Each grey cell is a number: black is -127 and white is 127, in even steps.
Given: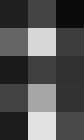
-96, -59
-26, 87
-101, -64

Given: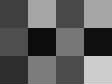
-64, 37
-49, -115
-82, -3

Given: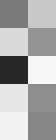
-5, 72
90, 20
-88, 118

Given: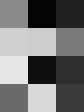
10, -123
80, 77
102, -113

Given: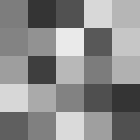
-2, -75
3, 18
30, -65

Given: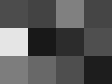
-51, -60
101, -103
-2, -23

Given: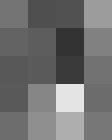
-11, -48
-28, -34
-39, -37
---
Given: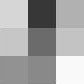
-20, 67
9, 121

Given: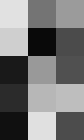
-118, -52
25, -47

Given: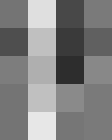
64, -69
47, -82

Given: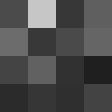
-71, -53
-30, -78

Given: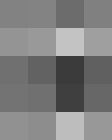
25, 67
-29, -68

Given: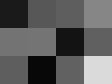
-11, -108
-119, -30

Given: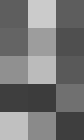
29, -48
59, -38
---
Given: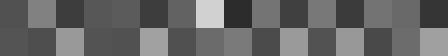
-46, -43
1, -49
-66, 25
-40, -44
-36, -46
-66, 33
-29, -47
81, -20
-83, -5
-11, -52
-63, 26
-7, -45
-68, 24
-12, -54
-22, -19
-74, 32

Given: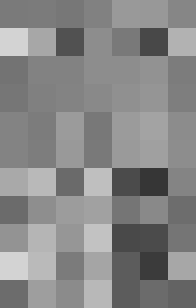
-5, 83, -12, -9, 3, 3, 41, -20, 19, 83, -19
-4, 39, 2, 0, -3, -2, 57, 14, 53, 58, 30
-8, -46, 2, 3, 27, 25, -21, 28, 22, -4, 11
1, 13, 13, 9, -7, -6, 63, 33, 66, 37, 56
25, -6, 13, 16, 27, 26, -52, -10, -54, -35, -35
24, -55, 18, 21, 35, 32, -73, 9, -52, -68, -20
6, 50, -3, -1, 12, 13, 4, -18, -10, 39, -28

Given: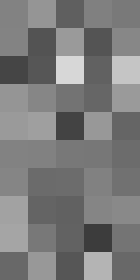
2, 3, -58, 21, 26, 2, 5, 34, 37, -23
21, -44, -41, 6, 31, 1, -20, -27, -7, 24
-32, 26, 87, -12, -60, -7, -19, -30, -29, -41
0, -43, -30, -25, 24, -8, 1, 5, -67, 52
-6, 7, 69, 26, -26, -19, -14, 9, -11, -23

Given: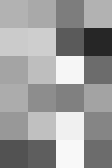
50, 75, 36, 44, 24, -45
41, 78, 62, 13, 64, -33
-2, -37, 118, 0, 112, 120
50, -89, -19, 35, 5, -19

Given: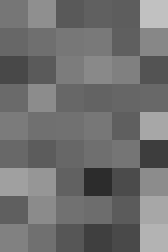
-9, -24, -55, -21, -4, -23, 32, -32, 1
15, -16, -37, 12, -15, -35, 22, 11, -15
-38, -8, -3, -24, -14, -24, -30, -14, -41
-31, -6, 9, -28, -8, -16, -83, -18, -64
-34, -32, 0, -25, -32, -10, -52, -36, -54
65, 7, -44, -23, 39, -66, 12, 39, 51

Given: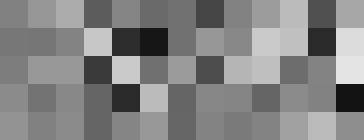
1, -8, -2, 11, 19
22, -9, 24, -12, 1
44, 3, 24, 8, 11
-35, 71, -69, -26, -26
5, -82, 74, -85, 5
-21, -105, -15, 59, 24
-14, -14, 27, -26, -25
-58, 23, -50, 7, 3
2, 8, 53, 4, -5
28, 74, 63, -26, 3
59, 64, -18, 11, 33
-47, -85, 3, 2, 58
39, 92, 100, -108, 14
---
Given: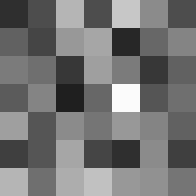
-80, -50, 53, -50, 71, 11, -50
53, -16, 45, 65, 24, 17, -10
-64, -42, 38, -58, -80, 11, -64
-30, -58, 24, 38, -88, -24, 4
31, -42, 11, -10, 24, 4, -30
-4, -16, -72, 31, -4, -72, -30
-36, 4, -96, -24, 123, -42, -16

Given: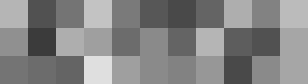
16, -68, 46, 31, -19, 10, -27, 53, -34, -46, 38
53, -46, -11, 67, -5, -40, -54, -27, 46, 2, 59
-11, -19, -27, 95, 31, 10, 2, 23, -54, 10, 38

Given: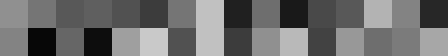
3, -120, -25, -114, 31, 73, -46, 65, -67, 16, 57, -61, 24, -17, -4, 39
16, -10, -39, -32, -46, -67, -10, 65, -95, -17, -102, -54, -39, 51, 3, -88

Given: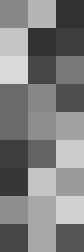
14, 40, 81
-65, -28, 75
-21, 14, 32
-72, 68, 26
89, -57, -6
-57, 40, -42
-21, 8, -49
68, -78, -65
8, 53, -78

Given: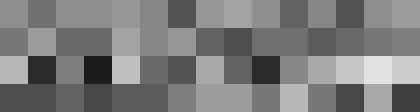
14, -15, 14, 14, 22, 7, -43, 22, 35, 14, -29, 7, -43, 14, 28
56, -85, -1, -99, 63, -21, -43, 41, -29, -85, 7, 41, 69, 97, 77
-7, 28, -21, -21, 35, 7, 22, -29, -49, -15, -15, -36, -21, -7, -1
-49, -49, -29, -56, -36, -36, -1, 28, 28, -7, 56, -7, -56, 41, -64

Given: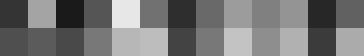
-48, -36, -54, -7, 55, 61, -60, -7, 67, 14, 49, -68, 43
-75, 36, -101, -42, 103, -14, -81, -22, 28, 0, 20, -88, -30

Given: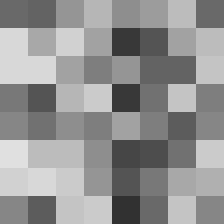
88, 40, 81, 34, -71, -43, 34, 60
81, 88, 75, 21, -43, -7, 40, 48
6, -35, 68, 75, -78, -22, 68, 6
96, 60, 60, 14, -57, -50, -14, 75
-7, -43, 54, 75, -71, -14, 68, -1
88, 88, 34, -1, 21, -28, -28, 68
-22, -28, 21, 54, 14, 28, 60, -22
6, -14, 14, -1, 34, -1, -35, 6
